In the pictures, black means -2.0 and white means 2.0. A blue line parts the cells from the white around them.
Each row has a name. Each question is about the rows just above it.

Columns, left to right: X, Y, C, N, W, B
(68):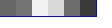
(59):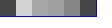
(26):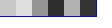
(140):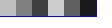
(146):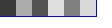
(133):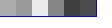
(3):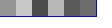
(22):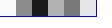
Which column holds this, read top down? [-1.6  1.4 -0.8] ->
B
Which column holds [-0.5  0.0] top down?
W
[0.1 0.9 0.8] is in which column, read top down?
N
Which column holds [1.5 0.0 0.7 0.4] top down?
Y
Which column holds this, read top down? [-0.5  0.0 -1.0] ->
W
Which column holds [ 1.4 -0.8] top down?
B

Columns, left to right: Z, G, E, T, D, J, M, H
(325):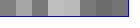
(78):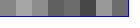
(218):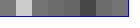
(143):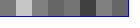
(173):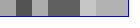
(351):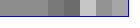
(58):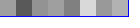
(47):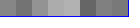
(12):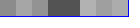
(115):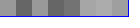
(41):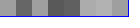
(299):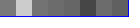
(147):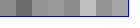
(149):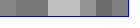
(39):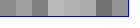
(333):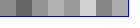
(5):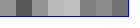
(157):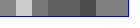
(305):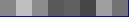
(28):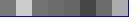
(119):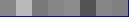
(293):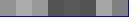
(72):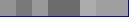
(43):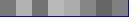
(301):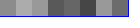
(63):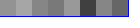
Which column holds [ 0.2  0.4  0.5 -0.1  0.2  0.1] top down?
Z
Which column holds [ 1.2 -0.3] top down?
G
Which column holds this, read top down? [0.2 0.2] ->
Z
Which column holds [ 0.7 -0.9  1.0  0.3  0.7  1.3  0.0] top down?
J
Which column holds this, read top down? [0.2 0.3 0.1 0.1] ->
Z
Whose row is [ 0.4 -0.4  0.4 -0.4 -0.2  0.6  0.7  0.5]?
(115)
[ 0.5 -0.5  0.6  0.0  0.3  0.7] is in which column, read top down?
H

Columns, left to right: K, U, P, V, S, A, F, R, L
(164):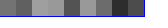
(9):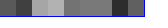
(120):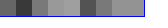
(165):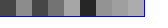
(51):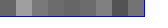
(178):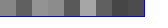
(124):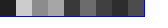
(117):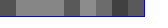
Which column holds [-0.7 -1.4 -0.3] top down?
A
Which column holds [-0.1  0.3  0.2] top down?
P

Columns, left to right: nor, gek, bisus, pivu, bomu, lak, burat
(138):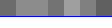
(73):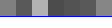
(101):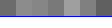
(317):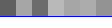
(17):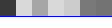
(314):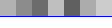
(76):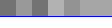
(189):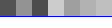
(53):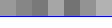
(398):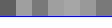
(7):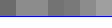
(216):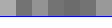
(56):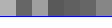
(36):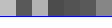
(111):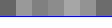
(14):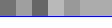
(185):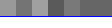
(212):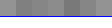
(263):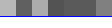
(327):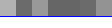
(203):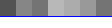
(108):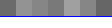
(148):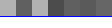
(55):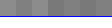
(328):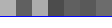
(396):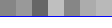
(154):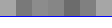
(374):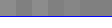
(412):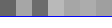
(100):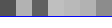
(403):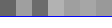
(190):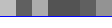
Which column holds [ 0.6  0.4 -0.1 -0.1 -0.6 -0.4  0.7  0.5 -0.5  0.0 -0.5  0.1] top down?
bomu
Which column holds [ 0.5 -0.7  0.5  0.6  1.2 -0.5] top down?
bomu
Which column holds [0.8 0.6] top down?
lak
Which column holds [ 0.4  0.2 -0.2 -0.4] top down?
lak

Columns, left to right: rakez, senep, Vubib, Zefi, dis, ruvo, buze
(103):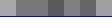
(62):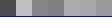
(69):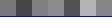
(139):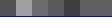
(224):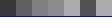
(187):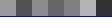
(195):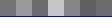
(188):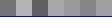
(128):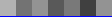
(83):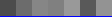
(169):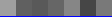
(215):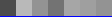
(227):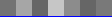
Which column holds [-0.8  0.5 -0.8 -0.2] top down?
rakez
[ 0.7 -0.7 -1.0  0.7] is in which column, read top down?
dis
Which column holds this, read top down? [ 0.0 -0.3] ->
Vubib
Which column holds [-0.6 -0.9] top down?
ruvo
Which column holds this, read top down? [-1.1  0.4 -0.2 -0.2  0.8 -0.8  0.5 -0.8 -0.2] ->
rakez
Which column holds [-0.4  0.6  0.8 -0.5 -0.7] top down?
ruvo

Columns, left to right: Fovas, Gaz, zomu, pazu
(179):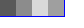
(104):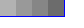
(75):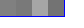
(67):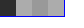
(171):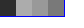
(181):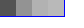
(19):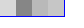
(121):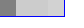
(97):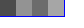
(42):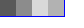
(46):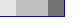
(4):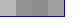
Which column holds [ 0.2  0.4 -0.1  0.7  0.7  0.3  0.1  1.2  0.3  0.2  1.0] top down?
Gaz
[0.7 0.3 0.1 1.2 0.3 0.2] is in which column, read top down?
Gaz
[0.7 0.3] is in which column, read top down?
Gaz
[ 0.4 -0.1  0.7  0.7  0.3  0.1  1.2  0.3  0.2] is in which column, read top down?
Gaz

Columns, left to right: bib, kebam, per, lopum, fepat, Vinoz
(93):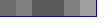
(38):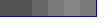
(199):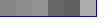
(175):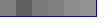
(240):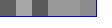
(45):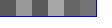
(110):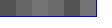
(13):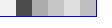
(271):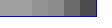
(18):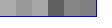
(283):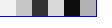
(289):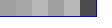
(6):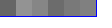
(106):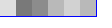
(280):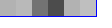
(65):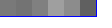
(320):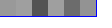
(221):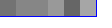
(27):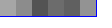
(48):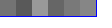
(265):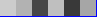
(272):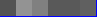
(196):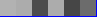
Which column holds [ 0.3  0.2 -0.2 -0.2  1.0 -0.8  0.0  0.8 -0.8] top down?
Vinoz
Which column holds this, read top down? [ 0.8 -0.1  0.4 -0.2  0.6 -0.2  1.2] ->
bib
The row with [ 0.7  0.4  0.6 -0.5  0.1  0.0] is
(18)
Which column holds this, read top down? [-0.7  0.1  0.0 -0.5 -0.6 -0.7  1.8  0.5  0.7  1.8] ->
bib
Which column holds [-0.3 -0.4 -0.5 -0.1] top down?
fepat

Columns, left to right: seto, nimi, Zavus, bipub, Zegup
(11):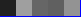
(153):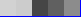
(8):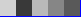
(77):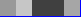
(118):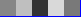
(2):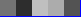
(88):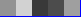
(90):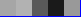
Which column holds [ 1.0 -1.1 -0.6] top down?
Zavus
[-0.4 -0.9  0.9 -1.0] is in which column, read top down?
Zavus
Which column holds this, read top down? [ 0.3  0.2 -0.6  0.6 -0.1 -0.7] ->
Zegup

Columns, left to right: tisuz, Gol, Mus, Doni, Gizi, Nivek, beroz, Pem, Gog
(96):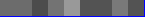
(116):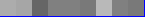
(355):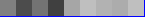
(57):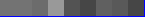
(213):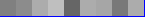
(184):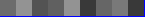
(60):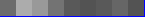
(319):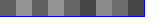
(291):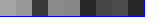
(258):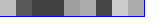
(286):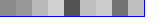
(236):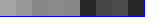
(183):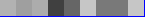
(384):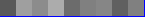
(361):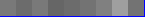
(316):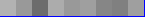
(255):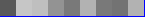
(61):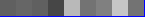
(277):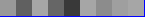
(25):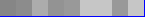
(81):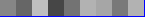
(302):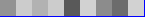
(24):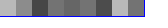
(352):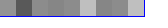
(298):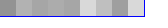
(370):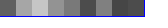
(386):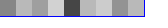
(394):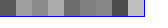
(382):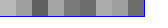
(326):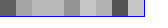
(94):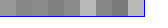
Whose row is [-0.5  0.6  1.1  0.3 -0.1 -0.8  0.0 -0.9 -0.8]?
(370)
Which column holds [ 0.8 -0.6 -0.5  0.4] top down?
tisuz
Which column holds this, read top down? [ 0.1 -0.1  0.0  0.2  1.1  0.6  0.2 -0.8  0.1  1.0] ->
beroz

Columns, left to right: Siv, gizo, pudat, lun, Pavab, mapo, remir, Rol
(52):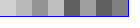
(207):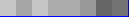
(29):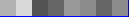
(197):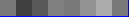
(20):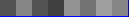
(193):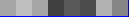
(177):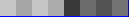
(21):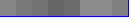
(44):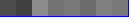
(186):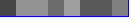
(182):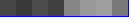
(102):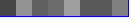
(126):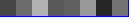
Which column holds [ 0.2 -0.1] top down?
Rol
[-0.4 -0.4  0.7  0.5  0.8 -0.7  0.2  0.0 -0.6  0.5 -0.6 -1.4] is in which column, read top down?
remir
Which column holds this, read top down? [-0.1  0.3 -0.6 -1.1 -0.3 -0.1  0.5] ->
Pavab
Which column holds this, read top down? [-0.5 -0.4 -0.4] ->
remir
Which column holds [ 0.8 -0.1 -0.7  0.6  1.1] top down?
Siv
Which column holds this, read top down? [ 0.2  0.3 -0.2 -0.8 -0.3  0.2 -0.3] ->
mapo

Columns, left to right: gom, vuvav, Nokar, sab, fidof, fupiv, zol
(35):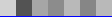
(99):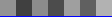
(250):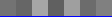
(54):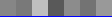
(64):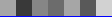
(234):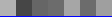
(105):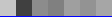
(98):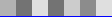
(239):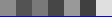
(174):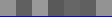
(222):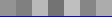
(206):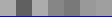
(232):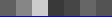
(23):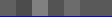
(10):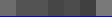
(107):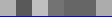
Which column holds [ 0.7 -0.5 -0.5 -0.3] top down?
gom
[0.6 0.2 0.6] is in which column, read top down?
Nokar
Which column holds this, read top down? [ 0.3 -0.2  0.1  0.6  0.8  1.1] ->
gom
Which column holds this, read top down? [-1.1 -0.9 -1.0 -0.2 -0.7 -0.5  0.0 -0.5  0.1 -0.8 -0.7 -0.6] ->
vuvav

